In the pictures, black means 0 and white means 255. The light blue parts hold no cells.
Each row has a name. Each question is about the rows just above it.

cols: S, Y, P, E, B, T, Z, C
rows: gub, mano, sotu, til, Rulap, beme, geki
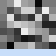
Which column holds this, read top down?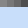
S
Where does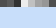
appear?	Rulap
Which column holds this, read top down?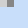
T
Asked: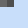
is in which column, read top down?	S
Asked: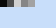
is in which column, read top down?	T
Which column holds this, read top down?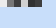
P
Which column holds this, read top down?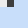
Z

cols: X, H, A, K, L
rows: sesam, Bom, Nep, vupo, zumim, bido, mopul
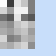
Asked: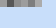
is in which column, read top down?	H
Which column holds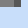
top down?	L

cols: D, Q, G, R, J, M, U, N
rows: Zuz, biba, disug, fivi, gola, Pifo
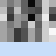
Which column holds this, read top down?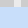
U
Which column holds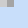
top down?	J
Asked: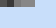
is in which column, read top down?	Q
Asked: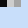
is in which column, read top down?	J

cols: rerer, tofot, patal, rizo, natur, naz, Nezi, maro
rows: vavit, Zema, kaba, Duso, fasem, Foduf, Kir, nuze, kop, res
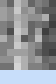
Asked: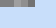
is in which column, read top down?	tofot
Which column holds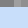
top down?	tofot
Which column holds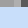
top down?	rizo
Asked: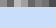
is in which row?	vavit
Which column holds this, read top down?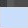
Nezi
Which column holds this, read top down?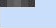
maro
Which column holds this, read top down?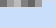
naz

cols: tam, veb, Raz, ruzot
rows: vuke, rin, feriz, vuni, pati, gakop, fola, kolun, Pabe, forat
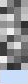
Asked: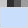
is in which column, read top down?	ruzot
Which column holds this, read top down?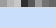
ruzot
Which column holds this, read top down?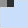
veb

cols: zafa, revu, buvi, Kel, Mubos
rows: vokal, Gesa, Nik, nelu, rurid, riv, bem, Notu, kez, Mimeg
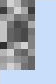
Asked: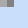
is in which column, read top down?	Kel
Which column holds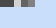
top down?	Kel
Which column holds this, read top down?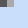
buvi

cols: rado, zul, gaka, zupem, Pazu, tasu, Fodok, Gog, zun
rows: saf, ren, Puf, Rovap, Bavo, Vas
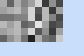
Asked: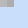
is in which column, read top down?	gaka
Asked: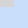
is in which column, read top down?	Pazu
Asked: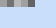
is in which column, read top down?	rado
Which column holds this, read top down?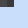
Gog

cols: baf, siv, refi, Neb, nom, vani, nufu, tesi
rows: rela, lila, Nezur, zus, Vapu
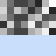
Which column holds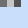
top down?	vani
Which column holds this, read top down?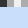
nom
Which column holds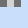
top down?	siv
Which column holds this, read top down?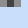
Neb
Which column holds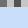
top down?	vani
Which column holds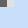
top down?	tesi
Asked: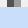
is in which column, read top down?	nufu

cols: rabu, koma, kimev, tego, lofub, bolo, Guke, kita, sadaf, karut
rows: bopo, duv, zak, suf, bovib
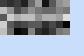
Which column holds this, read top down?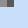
bolo
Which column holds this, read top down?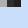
Guke
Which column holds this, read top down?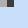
kimev
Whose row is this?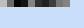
bovib

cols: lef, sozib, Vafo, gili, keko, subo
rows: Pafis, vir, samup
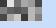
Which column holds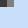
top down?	lef
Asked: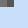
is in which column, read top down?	Vafo
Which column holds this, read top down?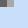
sozib
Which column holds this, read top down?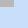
keko
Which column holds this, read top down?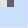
sozib

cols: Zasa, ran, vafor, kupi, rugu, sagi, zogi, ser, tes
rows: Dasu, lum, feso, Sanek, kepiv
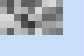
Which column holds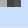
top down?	kupi
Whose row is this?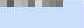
kepiv
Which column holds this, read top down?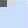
ran
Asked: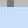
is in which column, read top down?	vafor
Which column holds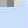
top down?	sagi
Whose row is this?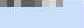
Dasu
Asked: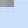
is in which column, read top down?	zogi

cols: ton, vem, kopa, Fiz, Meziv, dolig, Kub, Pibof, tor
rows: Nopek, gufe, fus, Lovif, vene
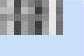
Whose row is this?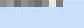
fus
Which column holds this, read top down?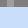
Meziv
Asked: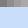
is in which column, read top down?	Kub
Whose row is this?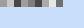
vene
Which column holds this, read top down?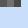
kopa

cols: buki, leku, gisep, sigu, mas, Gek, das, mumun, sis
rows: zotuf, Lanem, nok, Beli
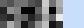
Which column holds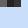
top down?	buki
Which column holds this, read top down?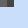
Gek

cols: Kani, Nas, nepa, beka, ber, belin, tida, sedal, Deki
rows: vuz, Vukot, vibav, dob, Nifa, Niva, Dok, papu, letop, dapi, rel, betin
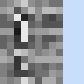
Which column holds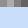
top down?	Nas
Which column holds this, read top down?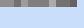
belin
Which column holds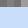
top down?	Nas

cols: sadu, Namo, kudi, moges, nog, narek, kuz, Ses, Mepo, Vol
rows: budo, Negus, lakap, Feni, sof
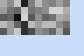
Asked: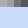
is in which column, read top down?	Vol
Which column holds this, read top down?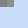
narek
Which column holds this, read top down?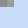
narek
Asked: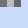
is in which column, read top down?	Ses
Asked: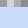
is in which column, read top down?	Mepo
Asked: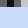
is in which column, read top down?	kudi
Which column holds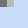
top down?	Ses

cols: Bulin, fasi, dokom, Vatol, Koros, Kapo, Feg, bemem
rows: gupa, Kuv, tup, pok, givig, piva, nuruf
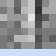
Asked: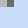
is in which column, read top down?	dokom
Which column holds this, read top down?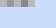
Vatol
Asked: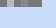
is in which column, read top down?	Bulin
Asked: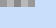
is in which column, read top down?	Vatol

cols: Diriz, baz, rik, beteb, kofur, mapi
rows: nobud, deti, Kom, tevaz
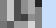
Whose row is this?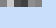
Kom
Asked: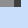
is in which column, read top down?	beteb
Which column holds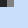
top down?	mapi
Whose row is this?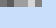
tevaz

